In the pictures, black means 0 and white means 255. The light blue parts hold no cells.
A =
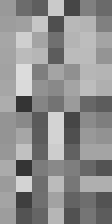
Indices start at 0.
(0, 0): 152
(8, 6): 146
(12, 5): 109
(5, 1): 217
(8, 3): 212
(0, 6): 106
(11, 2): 110
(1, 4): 184
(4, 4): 143
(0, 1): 108
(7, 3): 211
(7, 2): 90
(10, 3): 137
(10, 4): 125
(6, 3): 115
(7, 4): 70
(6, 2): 132
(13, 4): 80
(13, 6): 91
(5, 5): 188
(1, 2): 198
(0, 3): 201
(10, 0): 170
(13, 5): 117
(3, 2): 183
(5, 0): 166

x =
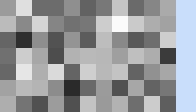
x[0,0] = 155
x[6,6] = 154
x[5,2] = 180
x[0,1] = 223
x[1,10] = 162
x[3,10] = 59
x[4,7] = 195
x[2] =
[101, 46, 142, 82, 148, 92, 189, 137, 88, 110, 206]
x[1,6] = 205
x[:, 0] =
[155, 187, 101, 112, 103, 162, 174]
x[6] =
[174, 116, 81, 156, 80, 195, 154, 178, 110, 204, 94]
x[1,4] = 113
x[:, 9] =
[134, 173, 110, 173, 145, 99, 204]
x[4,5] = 207
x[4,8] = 99
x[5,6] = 155
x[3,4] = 178

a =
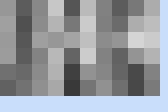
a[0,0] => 151
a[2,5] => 191
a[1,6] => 127
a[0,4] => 85
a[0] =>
[151, 92, 136, 199, 85, 186, 129, 92, 120, 172]
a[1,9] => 189
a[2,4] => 164
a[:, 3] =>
[199, 180, 151, 184, 178, 168]
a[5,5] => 117
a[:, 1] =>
[92, 80, 87, 92, 105, 114]
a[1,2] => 140
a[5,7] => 111
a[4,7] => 101

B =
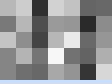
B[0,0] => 184
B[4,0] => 133
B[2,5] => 105
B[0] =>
[184, 205, 48, 210, 194, 101, 104]
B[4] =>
[133, 111, 104, 168, 148, 53, 215]
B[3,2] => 117
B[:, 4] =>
[194, 150, 234, 114, 148]
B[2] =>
[196, 142, 68, 183, 234, 105, 150]

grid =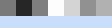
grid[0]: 121
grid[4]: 212
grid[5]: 145
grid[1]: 38

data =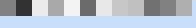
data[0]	129
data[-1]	175
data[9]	113
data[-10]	235

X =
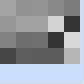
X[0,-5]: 163
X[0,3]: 138
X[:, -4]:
[147, 162, 110, 94]
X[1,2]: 161
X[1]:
[151, 162, 161, 211, 51]

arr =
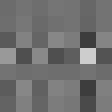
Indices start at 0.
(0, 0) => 108
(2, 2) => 100
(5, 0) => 91
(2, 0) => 89
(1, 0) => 110
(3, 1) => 79
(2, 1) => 131
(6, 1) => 129
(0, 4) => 114
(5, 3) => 130
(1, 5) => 100
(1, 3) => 113
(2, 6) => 132
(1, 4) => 115

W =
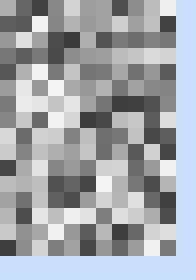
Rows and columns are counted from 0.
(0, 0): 175
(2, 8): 110
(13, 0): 182
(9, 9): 209
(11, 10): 181
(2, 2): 161
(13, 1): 78
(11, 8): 118
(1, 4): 178
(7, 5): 60
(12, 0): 161
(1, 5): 154
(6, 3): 195
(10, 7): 210
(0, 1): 102
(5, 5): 152
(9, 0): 203
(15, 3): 127
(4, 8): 113
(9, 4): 159
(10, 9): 155
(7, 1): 200
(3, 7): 188
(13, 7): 221
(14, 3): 240
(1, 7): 206
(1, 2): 242
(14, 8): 104
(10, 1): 171
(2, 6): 83
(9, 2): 192
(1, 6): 161
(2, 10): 119
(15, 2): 210
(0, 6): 162
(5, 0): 156
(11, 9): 76
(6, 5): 162
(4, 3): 120

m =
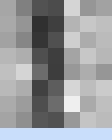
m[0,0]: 166
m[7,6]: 187
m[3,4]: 164
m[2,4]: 207
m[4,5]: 173
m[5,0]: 185
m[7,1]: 143
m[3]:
[183, 174, 79, 62, 164, 199, 183]
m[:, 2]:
[82, 48, 53, 79, 108, 65, 78, 87]
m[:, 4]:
[213, 180, 207, 164, 152, 214, 239, 152]
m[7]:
[164, 143, 87, 81, 152, 196, 187]
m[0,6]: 162
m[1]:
[169, 149, 48, 63, 180, 199, 191]
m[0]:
[166, 128, 82, 76, 213, 150, 162]

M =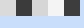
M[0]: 218
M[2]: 214
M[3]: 244
